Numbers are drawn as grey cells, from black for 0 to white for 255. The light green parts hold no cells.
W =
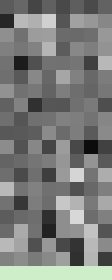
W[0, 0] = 91
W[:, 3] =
[96, 208, 158, 181, 114, 103, 99, 86, 114, 139, 69, 124, 62, 112, 109, 47, 34, 152, 137]
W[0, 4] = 73
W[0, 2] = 69
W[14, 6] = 121
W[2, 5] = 106
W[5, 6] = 104
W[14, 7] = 169
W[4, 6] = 64
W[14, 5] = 179
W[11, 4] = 150
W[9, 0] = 88
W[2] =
[143, 113, 156, 158, 107, 106, 110, 152]
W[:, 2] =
[69, 176, 156, 130, 80, 136, 120, 48, 112, 93, 135, 117, 111, 129, 125, 110, 113, 80, 122]
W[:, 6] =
[74, 151, 110, 126, 64, 104, 101, 122, 115, 90, 12, 148, 116, 104, 121, 109, 194, 185, 181]
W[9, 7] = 138
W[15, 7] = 128
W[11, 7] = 89
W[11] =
[100, 106, 117, 124, 150, 92, 148, 89]
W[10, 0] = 140
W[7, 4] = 85
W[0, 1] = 103

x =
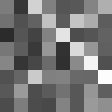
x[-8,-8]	124
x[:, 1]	[54, 81, 85, 93, 53, 102, 154, 125]
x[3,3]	151
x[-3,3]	128
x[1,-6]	98
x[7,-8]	76
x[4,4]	48
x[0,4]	85
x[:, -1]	[175, 93, 98, 96, 80, 253, 95, 143]
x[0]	[124, 54, 210, 128, 85, 88, 132, 175]
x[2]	[43, 85, 67, 131, 228, 77, 85, 98]
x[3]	[119, 93, 57, 151, 50, 218, 150, 96]
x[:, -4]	[85, 91, 228, 50, 48, 130, 114, 131]
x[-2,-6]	77

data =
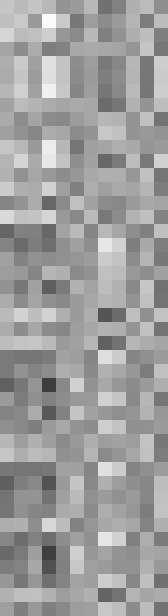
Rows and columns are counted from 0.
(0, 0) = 197
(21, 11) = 116
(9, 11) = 147
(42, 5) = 167
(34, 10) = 135
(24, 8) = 114
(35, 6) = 145
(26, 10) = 124
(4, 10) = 119
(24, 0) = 189
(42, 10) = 165
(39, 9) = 142
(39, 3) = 63
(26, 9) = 151
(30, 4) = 168
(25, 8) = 203
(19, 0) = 157
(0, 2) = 197
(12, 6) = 168
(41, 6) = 158
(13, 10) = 181
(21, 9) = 147
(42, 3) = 177
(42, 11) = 171
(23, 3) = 140
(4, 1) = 201
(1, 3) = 250
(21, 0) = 171
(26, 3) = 140
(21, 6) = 167
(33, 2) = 117
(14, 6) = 161
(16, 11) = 191
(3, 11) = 120
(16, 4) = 163
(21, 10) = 192
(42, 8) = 115
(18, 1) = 130
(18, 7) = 203

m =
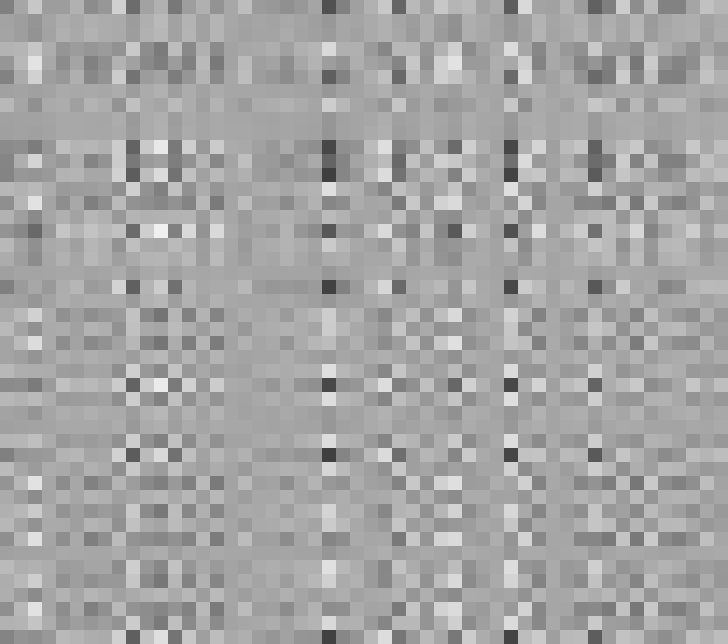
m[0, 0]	128
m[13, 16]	164
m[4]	[150, 184, 227, 168, 140, 164, 129, 143, 178, 161, 137, 126, 156, 128, 185, 121, 163, 186, 159, 163, 142, 167, 179, 157, 148, 174, 162, 157, 133, 199, 145, 207, 226, 154, 154, 174, 168, 206, 131, 168, 160, 133, 149, 127, 187, 119, 203, 144, 132, 142, 187, 162]
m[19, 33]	170
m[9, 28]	158
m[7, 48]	184
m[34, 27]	158
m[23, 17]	152
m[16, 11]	240
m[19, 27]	172
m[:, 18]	[155, 165, 164, 169, 159, 157, 166, 171, 164, 165, 161, 155, 157, 171, 158, 170, 162, 170, 169, 164, 156, 166, 166, 171, 165, 165, 171, 160, 168, 165, 164, 168, 157, 171, 160, 167, 168, 170, 159, 164, 171, 164, 168, 158, 168, 158]
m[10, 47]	150
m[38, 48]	127
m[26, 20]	171
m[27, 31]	151
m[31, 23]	220
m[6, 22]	162
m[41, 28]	172
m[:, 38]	[163, 179, 180, 135, 131, 155, 174, 170, 171, 172, 212, 153, 198, 141, 135, 177, 221, 172, 180, 168, 187, 178, 130, 171, 128, 181, 149, 211, 142, 178, 173, 139, 196, 164, 131, 182, 134, 170, 136, 170, 145, 131, 180, 135, 136, 202]
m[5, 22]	169
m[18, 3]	166
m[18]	[172, 158, 140, 166, 177, 166, 184, 175, 159, 170, 180, 181, 171, 184, 157, 186, 165, 157, 169, 166, 177, 167, 160, 171, 174, 163, 167, 167, 181, 150, 175, 148, 141, 170, 170, 163, 167, 147, 180, 164, 168, 180, 173, 185, 156, 187, 149, 176, 181, 175, 156, 167]
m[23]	[185, 163, 145, 170, 172, 161, 179, 175, 146, 192, 169, 165, 187, 173, 157, 178, 166, 152, 171, 173, 177, 172, 165, 204, 183, 168, 162, 152, 197, 153, 170, 145, 152, 158, 168, 164, 198, 139, 171, 168, 160, 173, 198, 187, 146, 180, 153, 182, 186, 169, 152, 159]
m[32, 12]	113
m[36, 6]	147
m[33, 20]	177
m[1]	[163, 158, 149, 164, 173, 168, 175, 172, 170, 156, 175, 185, 162, 179, 161, 180, 167, 162, 165, 163, 168, 164, 159, 152, 166, 164, 170, 176, 165, 157, 174, 157, 145, 174, 169, 162, 150, 161, 179, 165, 170, 176, 159, 174, 165, 180, 155, 166, 172, 174, 163, 170]
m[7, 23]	205
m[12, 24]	134
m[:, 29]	[185, 157, 155, 182, 199, 189, 163, 155, 163, 162, 142, 192, 158, 176, 200, 152, 132, 153, 150, 166, 168, 158, 190, 153, 195, 156, 170, 144, 174, 157, 163, 180, 159, 159, 200, 150, 184, 156, 199, 164, 172, 189, 150, 197, 184, 154]
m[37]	[183, 164, 146, 170, 170, 159, 180, 175, 144, 193, 170, 164, 187, 173, 161, 177, 165, 154, 170, 171, 178, 170, 164, 203, 185, 168, 160, 153, 197, 156, 169, 146, 152, 157, 167, 164, 198, 139, 170, 167, 162, 174, 197, 188, 146, 181, 154, 184, 185, 168, 152, 158]
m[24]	[164, 187, 220, 170, 141, 163, 137, 146, 162, 183, 135, 117, 173, 126, 181, 124, 163, 177, 165, 169, 149, 171, 182, 188, 162, 175, 157, 140, 157, 195, 145, 199, 224, 144, 155, 172, 196, 189, 128, 170, 157, 134, 176, 140, 176, 124, 198, 156, 142, 139, 179, 154]
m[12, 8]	209
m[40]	[186, 174, 177, 173, 156, 158, 165, 165, 141, 206, 151, 135, 194, 150, 169, 154, 164, 159, 171, 174, 169, 176, 176, 224, 184, 173, 155, 135, 194, 172, 155, 163, 188, 145, 162, 167, 221, 150, 145, 170, 153, 156, 207, 171, 148, 157, 171, 179, 173, 153, 158, 152]
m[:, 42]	[97, 159, 160, 201, 149, 106, 154, 198, 155, 155, 97, 108, 91, 207, 135, 184, 112, 196, 173, 157, 88, 156, 188, 198, 176, 159, 209, 100, 206, 159, 155, 204, 89, 205, 147, 171, 197, 197, 134, 155, 207, 193, 173, 137, 202, 93]

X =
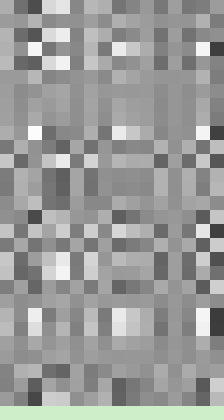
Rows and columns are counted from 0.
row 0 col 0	173
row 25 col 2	144
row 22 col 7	122
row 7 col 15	130
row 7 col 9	158
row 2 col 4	237
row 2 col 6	191
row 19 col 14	171
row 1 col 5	145
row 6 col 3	160
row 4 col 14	151
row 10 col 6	113
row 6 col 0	157
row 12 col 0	124
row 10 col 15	190
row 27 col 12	150
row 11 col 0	198
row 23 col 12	153
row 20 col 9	120
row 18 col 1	108
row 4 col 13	111
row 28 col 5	144
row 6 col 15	140
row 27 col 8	96
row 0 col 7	175
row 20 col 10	134
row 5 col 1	154
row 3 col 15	62
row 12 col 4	95
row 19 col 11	103
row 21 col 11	140
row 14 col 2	190
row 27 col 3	164
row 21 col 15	140
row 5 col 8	177
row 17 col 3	144
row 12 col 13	175
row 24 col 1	144
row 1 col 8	175
